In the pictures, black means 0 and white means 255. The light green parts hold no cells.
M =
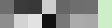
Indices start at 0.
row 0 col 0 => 110
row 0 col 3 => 206
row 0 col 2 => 56
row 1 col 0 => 142

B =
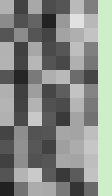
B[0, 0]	177
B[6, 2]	158
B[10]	[84, 145, 87, 66, 159, 172, 198]
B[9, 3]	85
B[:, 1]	[66, 81, 140, 64, 68, 37, 64, 66, 73, 142, 145, 142, 180, 115]
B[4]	[179, 68, 183, 84, 72, 176, 118]
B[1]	[139, 81, 100, 35, 153, 225, 184]
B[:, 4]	[85, 153, 163, 86, 72, 185, 94, 75, 58, 166, 159, 167, 57, 121]
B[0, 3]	77
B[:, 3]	[77, 35, 68, 74, 84, 175, 70, 81, 90, 85, 66, 86, 90, 169]
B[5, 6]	69
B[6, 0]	176
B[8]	[177, 73, 201, 90, 58, 164, 113]
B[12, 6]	194
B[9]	[68, 142, 83, 85, 166, 164, 190]
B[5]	[85, 37, 122, 175, 185, 108, 69]
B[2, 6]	195
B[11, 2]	82
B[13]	[33, 115, 172, 169, 121, 52, 105]
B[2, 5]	175

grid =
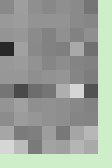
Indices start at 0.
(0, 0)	137
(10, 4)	159
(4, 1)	155
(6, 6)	82
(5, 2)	143
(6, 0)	117
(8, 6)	132
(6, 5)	213
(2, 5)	130
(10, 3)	163
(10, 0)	214
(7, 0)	148
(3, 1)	161
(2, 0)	148
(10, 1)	187
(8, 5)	133
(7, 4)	142
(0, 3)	136
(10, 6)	169
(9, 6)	183
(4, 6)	129
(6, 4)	174
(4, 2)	146

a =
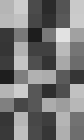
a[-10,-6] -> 181
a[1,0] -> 185
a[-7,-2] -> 186
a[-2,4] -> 181
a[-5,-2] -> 90
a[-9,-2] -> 89
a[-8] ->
[55, 121, 29, 121, 226, 161]
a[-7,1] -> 178
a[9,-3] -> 54
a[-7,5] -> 117
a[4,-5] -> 197
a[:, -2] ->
[84, 89, 226, 186, 168, 90, 78, 157, 181, 175]
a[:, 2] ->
[75, 71, 29, 65, 79, 177, 87, 87, 71, 74]
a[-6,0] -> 60
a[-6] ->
[60, 197, 79, 51, 168, 108]

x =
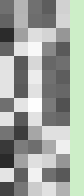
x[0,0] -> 112
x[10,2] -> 110
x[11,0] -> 42
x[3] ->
[99, 227, 248, 136, 89]
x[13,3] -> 225
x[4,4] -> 111
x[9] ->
[116, 60, 166, 224, 224]
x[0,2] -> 112
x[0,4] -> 209
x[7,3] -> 122
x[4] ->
[226, 89, 215, 103, 111]
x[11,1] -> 162
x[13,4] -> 177
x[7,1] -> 228
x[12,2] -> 242
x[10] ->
[57, 124, 110, 170, 239]
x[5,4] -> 93
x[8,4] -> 103
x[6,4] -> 103
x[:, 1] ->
[180, 182, 160, 227, 89, 94, 90, 228, 90, 60, 124, 162, 95, 119]

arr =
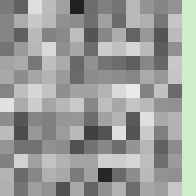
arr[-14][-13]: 122
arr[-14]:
[122, 97, 222, 188, 161, 33, 108, 128, 116, 184, 148, 133, 147]
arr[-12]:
[133, 95, 186, 131, 138, 189, 84, 135, 174, 99, 151, 84, 187]
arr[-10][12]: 199
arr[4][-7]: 145
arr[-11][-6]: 204
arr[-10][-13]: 164
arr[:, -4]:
[184, 185, 99, 213, 94, 134, 233, 196, 89, 83, 148, 213, 140, 108]
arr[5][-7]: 140
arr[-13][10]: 176
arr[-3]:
[129, 210, 161, 194, 178, 163, 163, 206, 204, 213, 189, 111, 155]
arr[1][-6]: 160
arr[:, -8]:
[33, 140, 189, 167, 104, 106, 162, 201, 151, 186, 81, 163, 123, 168]
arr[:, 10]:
[148, 176, 151, 186, 135, 170, 130, 184, 222, 202, 182, 189, 185, 166]
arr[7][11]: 146
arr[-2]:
[179, 106, 135, 177, 168, 123, 161, 39, 106, 140, 185, 146, 144]
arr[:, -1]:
[147, 197, 187, 144, 199, 196, 106, 145, 179, 178, 140, 155, 144, 198]
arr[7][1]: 171
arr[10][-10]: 144
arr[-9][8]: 141
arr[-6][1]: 86
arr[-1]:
[176, 117, 158, 146, 81, 168, 100, 145, 177, 108, 166, 158, 198]
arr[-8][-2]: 193
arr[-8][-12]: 190
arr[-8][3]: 195
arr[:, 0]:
[122, 132, 133, 116, 164, 169, 132, 226, 141, 188, 149, 129, 179, 176]
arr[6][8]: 217
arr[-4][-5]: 110
